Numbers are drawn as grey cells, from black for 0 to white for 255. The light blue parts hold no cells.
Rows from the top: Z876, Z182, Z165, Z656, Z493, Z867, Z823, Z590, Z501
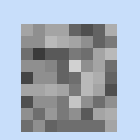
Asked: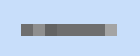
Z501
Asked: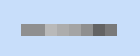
Z182
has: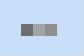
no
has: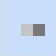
no
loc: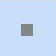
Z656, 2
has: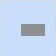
yes
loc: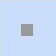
Z590, 2

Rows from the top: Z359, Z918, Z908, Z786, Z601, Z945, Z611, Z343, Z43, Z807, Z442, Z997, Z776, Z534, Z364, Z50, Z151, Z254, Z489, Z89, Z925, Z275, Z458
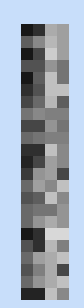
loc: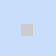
Z908, 2
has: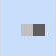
no
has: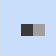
no
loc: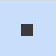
Z776, 0

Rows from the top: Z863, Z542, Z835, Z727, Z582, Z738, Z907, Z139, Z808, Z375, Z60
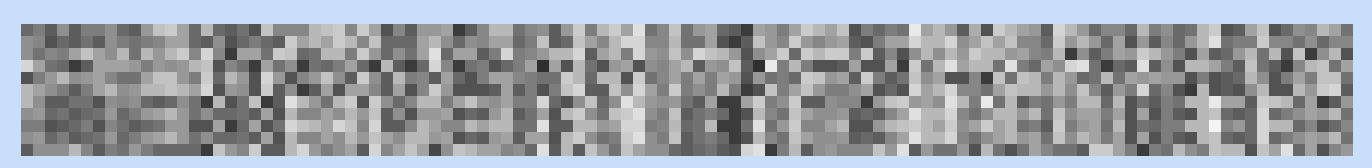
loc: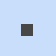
Z60, 34
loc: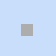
Z863, 79

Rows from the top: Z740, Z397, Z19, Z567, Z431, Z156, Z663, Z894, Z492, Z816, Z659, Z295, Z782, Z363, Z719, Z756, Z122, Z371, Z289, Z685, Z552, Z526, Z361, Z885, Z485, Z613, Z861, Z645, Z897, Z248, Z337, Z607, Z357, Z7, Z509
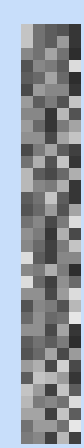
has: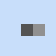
no
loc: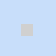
Z897, 3
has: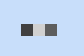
no
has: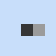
no

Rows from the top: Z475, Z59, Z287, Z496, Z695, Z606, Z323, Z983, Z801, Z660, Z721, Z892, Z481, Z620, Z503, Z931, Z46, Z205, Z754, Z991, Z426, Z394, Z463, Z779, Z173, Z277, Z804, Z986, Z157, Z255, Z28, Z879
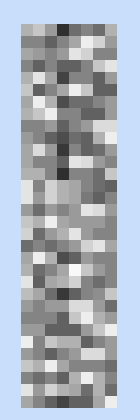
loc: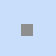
Z463, 6
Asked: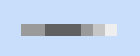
Z277
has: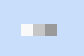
yes
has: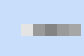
no
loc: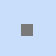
Z503, 5
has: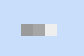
no
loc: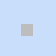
Z463, 0

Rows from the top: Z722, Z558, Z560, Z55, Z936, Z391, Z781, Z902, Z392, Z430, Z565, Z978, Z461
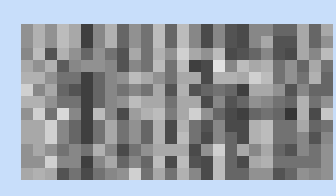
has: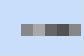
yes
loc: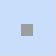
Z902, 9
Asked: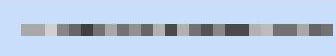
Z392
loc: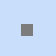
Z902, 12
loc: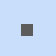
Z55, 3
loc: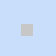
Z902, 25
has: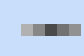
yes

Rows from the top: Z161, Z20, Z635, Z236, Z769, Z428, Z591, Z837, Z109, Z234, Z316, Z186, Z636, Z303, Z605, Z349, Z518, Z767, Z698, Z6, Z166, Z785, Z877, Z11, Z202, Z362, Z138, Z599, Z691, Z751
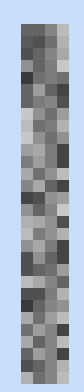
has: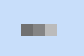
yes
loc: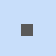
Z20, 0

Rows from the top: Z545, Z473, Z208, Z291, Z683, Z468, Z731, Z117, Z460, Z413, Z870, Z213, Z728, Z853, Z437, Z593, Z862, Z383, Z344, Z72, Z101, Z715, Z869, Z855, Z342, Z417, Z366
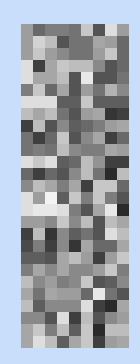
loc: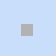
Z468, 7
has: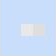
yes
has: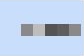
no
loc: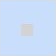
Z473, 1
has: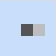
yes
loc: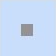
Z213, 6
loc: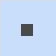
Z344, 0

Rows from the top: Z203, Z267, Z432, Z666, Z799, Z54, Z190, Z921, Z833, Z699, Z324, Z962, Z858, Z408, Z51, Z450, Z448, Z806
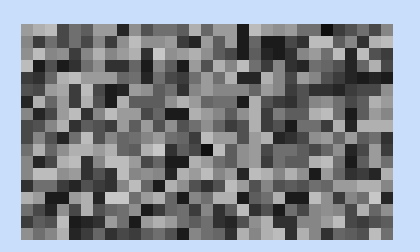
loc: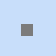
Z921, 21
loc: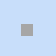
Z54, 3
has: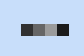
no
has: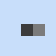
yes

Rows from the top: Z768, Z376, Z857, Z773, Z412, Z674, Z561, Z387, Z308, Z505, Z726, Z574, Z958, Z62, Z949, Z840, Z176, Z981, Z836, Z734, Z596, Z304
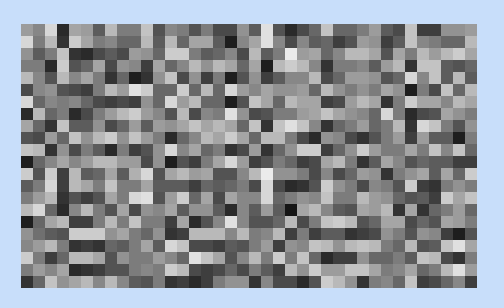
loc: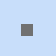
Z981, 1
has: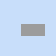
yes
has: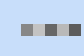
no
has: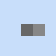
yes
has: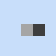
yes
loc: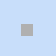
Z958, 9
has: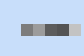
no

